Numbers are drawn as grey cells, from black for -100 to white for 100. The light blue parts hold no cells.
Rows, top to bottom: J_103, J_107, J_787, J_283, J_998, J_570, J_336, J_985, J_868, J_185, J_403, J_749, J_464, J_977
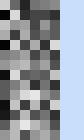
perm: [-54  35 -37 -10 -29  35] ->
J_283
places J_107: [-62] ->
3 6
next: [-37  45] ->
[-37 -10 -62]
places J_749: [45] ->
3
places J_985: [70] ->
2
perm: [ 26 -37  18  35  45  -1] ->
J_336

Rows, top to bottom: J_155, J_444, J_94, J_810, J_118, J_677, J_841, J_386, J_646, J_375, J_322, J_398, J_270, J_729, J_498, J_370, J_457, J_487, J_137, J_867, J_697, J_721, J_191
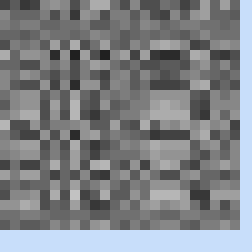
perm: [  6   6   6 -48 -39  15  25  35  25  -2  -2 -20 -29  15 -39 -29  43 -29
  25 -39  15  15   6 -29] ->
J_322
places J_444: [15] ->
9 20
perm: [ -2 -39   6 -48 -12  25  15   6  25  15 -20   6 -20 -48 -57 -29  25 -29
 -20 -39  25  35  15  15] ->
J_697

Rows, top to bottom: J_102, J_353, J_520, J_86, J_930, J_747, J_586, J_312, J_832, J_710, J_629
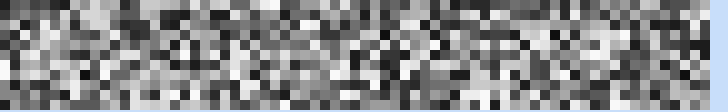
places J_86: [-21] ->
8 13 27 35 36
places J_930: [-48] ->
25 40 68
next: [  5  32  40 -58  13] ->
[-38  13  -5]

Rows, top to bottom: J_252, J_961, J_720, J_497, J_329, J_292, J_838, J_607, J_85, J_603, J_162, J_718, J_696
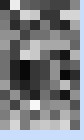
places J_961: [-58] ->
5 6
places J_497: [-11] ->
4 5 7 8

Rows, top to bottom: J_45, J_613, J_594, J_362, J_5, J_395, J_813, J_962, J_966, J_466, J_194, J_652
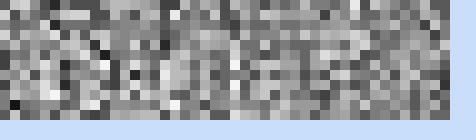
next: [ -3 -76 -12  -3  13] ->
[ -3 -20 -30]
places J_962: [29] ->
11 27
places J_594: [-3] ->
4 12 16 18 19 21 22 32 36 41 45
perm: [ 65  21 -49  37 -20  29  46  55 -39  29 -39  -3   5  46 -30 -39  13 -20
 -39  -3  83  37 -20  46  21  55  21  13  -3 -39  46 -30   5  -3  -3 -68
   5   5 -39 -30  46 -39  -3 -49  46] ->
J_45
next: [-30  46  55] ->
[13  5 13]
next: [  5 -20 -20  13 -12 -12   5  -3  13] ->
[21 29 -3]

